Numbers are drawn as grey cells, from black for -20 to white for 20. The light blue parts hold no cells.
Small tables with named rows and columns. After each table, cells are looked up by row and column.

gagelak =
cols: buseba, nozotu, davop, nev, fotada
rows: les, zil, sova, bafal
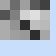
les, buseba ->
6
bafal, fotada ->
6
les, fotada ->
-10
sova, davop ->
-13
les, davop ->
5
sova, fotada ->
9
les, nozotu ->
-3
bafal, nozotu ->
5

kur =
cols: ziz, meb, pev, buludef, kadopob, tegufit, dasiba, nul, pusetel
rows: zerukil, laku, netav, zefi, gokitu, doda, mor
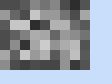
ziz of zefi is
-8
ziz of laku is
4
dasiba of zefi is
4
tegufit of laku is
4
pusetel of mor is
-7
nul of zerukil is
-13
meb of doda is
-5
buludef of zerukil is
1
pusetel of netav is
-6
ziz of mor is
2
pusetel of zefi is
-2
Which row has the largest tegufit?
netav

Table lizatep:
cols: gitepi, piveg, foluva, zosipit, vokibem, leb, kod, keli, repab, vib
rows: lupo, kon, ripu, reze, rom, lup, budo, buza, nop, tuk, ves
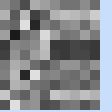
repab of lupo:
2
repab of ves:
-7
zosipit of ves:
3
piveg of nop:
8
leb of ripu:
-3
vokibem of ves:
-8
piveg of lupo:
-2
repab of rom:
-10
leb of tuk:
11
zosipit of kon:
-10
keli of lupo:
-2
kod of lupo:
-2
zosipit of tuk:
3
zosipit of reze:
0
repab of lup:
-9
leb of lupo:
2
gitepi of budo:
-1
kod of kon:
10
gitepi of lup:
-10

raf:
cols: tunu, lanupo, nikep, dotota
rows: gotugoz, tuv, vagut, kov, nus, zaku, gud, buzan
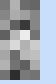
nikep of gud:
-5
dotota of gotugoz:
-4
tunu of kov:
-5
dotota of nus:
12
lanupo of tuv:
7
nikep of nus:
8
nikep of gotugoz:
-3
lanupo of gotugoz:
8
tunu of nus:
9
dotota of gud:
7
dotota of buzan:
-2
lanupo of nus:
14
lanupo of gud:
-2
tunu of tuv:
1
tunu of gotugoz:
-1
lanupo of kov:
9
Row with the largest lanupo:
nus

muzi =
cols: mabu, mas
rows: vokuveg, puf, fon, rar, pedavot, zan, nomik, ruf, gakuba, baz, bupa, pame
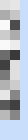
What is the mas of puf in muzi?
11
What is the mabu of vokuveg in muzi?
15
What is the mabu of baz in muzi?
16
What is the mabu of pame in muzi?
9
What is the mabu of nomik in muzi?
-10
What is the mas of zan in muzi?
-11
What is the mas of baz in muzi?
1
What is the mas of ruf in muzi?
15
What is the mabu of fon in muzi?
19
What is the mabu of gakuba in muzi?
8
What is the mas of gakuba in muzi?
12
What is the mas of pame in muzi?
1
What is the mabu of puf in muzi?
7
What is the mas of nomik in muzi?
15

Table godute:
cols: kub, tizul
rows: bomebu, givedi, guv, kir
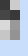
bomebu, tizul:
12
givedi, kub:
-9
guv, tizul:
4
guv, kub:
14
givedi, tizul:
-11
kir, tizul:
3
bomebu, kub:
-11
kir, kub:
11
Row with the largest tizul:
bomebu

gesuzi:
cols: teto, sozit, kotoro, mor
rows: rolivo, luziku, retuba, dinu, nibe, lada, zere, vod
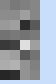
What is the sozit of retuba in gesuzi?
5
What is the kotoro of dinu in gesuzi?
-2
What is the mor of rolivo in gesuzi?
1
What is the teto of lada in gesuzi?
6
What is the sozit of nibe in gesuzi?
-10
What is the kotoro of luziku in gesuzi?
5
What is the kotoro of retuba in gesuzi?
-13
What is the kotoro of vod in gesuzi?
3
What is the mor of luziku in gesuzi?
1
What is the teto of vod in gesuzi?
-14
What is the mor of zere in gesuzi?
0
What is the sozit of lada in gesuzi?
5
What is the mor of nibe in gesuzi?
5
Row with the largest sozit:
zere

